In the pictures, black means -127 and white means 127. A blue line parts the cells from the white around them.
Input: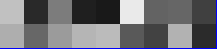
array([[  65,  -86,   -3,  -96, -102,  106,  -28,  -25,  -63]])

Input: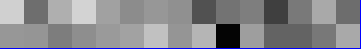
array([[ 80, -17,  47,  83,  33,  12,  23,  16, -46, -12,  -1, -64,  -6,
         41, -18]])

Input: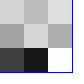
array([[  84,   60,   95],
       [ -64, -104,  124]])

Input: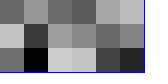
array([[ -23,   22,  -20,  -35,   38,   59],
       [ -17, -125,   77,   68,  -60,  -89]])

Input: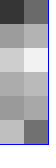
array([[-74, -21],
       [ 78, 114],
       [ 26,  40]])

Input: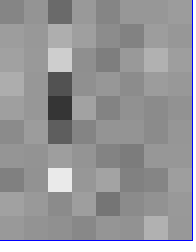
array([[  5,  20, -21,  25,   5,  23,  23,  28],
       [ 33,  25,  78,  15,  -1,  25,  49,  30],
       [ 31,  23, -74,  34,   3,  17,  11,  18],
       [ 21,  19,  30,  20,   3,  -3,  23,  23],
       [ 33,  25,  11,  30, -10,  11,  18,  25]])

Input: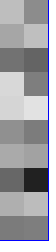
array([[ 62,  12],
       [-13, -27],
       [ 85,  98],
       [ 42,  34],
       [ 47,  60]])

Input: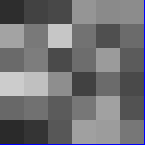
array([[-82, -61, -55,  21,  10,  12],
       [-21,  -2, -53, -18,  27, -36],
       [-23, -14, -36,  -8,  33, -45]])
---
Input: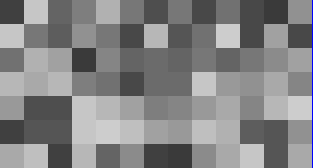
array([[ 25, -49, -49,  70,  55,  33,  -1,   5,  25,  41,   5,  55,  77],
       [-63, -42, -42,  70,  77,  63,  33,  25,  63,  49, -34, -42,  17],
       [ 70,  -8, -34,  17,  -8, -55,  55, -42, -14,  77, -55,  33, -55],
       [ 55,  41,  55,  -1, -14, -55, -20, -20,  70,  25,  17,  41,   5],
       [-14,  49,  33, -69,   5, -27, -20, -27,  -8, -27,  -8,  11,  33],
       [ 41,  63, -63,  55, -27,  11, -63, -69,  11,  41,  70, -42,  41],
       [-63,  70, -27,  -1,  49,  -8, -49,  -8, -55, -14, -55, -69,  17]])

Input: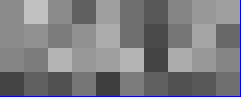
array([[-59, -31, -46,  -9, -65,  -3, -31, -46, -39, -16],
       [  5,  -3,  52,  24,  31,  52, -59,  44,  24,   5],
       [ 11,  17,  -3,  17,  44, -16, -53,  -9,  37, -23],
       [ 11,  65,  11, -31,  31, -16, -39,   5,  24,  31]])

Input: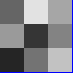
array([[ 26, -74,   3],
       [-90, -12,  66],
       [-26,  98,  38]])

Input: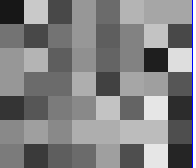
array([[  -4,  -69,  -33,  -20,   31,  -49,  102,  -90],
       [ -12,  -55,  -12,   23,  -33,    2,   67,  -55],
       [ -75,  -41,   -4,    9,   67,  -27,  102,  -83],
       [  23,  -20,  -20,   46,  -62,   38,   31,  -41],
       [   9,   31,    9,   46,   46,   60,   60,  -49],
       [  23,   52,  -33,   16,  -27,    2,  -97,   94],
       [-104,   73,  -55,   23,  -20,   52,   38,   38]])

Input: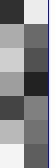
array([[ 30, -93],
       [ 79, -46],
       [116, -33],
       [ 44, -21],
       [ 57, -13],
       [-59,   0],
       [-79, 108]])

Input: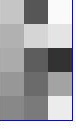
array([[ 69, -41, 122],
       [ 43, -34, -77],
       [ 23, -20,  35],
       [  8,  -5, 108],
       [ 49,  85, 100]])
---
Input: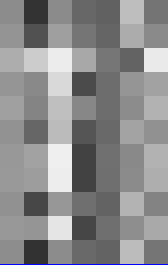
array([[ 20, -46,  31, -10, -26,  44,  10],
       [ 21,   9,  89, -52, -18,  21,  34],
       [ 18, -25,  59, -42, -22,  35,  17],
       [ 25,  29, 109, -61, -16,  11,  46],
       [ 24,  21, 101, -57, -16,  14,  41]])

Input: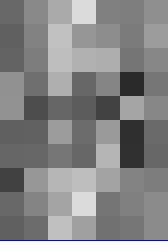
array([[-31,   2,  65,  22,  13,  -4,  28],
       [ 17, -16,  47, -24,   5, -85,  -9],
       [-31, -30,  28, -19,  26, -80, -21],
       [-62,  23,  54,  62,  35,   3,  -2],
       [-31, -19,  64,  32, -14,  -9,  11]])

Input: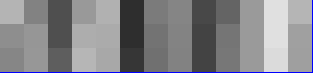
array([[ 14,  22, -48,  45,  43, -81, -12,   3, -60, -10,  26,  96,  32]])

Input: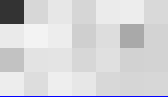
array([[106, 115, 109,  79,  93,  41,  83],
       [109,  93, 110, 103,  88,  86,  87]])

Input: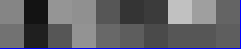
array([[-13, -96, -41,  19, -23, -34, -53, -41, -41, -33]])

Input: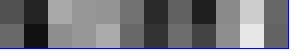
array([[ -22, -110,   14,   23,   43,  -23,  -76,  -18,  -60,   14,  103,
         -28]])

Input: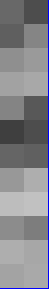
array([[-32,   5],
       [ 34,  40],
       [-64, -50],
       [ 24,  46],
       [ 12,  -2],
       [ 35,  41]])
